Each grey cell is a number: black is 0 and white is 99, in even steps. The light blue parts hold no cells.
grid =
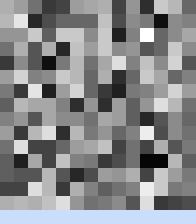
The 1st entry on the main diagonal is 68
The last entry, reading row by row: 30
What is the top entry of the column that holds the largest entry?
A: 18
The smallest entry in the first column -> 22
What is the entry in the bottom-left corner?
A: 68
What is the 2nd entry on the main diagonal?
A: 89
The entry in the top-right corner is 40
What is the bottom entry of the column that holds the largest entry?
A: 86
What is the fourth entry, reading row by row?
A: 22
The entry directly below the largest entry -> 33
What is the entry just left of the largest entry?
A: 50
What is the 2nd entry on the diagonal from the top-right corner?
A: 54
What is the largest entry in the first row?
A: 78
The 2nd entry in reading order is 61
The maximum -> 99
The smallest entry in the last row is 22
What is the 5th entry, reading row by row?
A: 26
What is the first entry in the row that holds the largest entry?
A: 58

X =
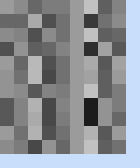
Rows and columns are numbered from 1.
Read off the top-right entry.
51
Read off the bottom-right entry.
44
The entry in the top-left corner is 60
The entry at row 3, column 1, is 54
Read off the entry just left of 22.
60
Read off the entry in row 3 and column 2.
51
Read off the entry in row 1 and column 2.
54
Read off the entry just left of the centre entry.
28
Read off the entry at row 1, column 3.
40
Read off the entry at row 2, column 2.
40
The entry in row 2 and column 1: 40
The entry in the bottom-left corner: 54

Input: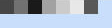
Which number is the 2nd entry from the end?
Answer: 90
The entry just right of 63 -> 79
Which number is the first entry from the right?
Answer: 34

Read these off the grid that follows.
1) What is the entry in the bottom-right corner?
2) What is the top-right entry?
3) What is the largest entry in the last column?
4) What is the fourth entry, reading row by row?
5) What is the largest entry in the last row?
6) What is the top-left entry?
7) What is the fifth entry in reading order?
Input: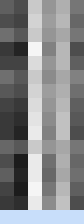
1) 30
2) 46
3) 50
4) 58
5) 91
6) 37
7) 68

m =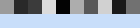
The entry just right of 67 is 34
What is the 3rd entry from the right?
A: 81
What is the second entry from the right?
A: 10

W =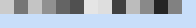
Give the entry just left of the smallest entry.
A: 53
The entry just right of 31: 89
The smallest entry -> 14
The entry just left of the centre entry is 31
